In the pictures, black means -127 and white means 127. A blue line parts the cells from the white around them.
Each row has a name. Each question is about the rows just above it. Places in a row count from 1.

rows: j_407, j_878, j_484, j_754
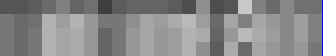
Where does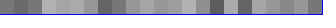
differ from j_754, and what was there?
18, [-21]
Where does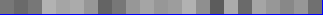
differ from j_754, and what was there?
23, [-8]
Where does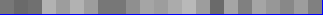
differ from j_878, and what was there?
7, [23]
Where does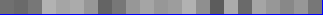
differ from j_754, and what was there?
1, [-8]
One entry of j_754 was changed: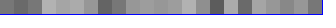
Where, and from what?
11, [37]

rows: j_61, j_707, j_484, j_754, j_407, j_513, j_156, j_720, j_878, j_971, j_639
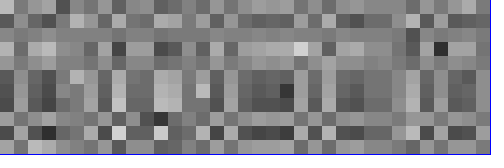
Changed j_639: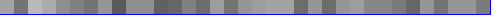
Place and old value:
20, [29]
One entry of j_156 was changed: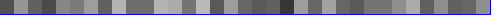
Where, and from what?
29, [7]

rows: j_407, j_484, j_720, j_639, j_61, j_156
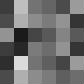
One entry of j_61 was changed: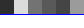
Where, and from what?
4, [-32]
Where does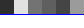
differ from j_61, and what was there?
2, [91]
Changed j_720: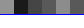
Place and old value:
5, [4]
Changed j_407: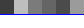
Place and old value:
3, [-12]

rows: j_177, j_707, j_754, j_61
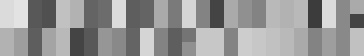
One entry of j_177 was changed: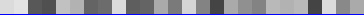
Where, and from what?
23, [-67]
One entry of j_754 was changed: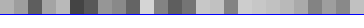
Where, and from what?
16, [71]

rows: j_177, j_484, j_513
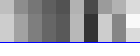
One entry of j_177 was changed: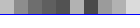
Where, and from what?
3, [-9]
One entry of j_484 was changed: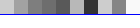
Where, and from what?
4, [-25]

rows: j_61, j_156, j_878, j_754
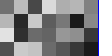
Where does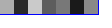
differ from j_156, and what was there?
1, [54]
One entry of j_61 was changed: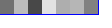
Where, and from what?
4, [90]

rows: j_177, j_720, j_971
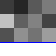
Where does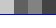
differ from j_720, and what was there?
1, [65]
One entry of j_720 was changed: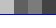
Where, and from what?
3, [2]

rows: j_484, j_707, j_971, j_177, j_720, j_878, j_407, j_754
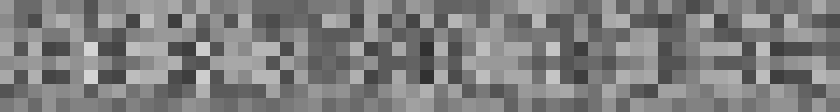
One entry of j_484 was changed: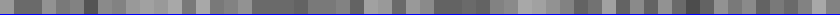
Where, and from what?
46, [18]
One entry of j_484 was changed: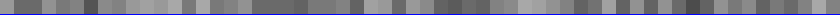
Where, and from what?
33, [-28]
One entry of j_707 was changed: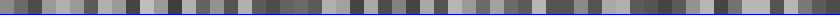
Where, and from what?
41, [-36]
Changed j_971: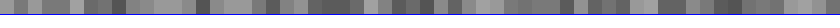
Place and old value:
2, [2]
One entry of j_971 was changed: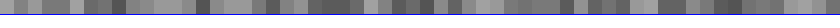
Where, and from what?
1, [25]
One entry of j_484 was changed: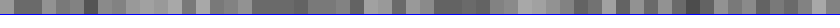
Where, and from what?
47, [-28]
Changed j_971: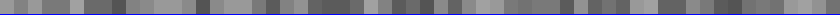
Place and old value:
8, [-13]

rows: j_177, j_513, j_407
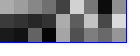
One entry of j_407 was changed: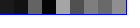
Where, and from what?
9, [22]
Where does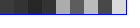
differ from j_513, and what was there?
7, [67]
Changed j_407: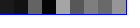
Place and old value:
6, [-47]
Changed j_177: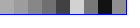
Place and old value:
8, [-115]
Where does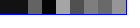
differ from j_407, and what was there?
1, [-101]
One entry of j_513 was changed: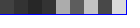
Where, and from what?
1, [-68]

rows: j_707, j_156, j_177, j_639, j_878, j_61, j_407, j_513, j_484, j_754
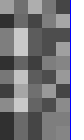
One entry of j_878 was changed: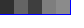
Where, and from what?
5, [5]
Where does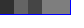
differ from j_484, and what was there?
2, [-21]
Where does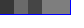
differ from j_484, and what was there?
1, [-79]

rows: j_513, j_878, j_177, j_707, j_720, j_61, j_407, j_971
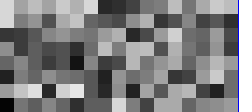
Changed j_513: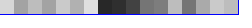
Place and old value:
7, [87]
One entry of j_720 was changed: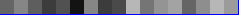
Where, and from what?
13, [42]
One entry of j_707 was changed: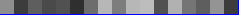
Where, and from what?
8, [61]
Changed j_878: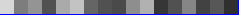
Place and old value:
8, [-40]
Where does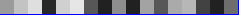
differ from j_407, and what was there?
8, [-87]

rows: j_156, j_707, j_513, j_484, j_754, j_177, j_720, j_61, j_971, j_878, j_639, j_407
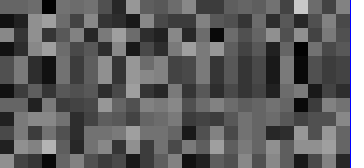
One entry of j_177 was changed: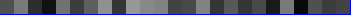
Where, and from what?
15, [-5]
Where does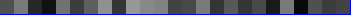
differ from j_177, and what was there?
3, [-82]

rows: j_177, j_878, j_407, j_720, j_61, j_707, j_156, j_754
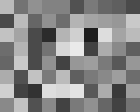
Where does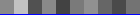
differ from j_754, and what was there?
9, [-61]
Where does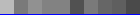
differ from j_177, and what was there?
2, [-12]

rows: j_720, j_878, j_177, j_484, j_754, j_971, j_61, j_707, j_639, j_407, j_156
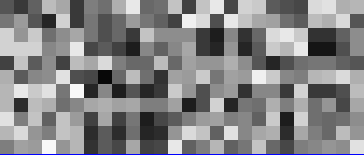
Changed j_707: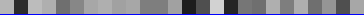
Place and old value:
25, [-56]
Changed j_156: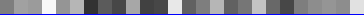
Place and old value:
23, [7]
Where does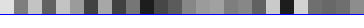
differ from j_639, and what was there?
14, [-1]
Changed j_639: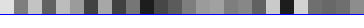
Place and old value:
5, [67]

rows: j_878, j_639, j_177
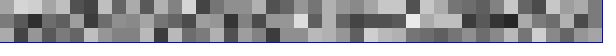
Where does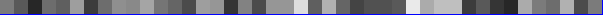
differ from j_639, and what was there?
3, [-80]
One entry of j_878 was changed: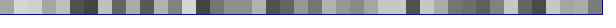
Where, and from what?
41, [30]

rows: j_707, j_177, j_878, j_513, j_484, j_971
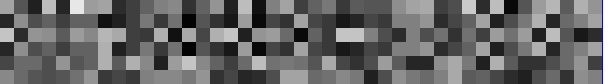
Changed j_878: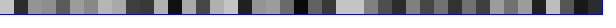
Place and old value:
31, [-49]
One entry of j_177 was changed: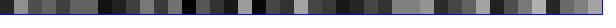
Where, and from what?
28, [-70]

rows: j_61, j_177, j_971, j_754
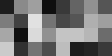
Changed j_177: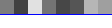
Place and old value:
7, [47]
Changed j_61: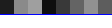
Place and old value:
8, [-42]
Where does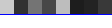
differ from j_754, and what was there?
4, [-50]
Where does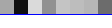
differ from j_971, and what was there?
6, [68]

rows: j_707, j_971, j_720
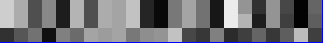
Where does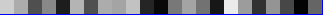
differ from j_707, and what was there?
18, [20]
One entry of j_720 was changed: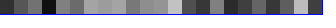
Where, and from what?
14, [-56]
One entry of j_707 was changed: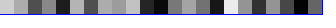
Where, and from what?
9, [36]
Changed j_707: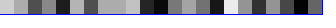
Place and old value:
9, [36]
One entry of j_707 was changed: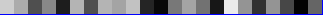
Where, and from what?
8, [44]
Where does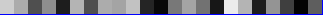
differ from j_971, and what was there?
4, [8]

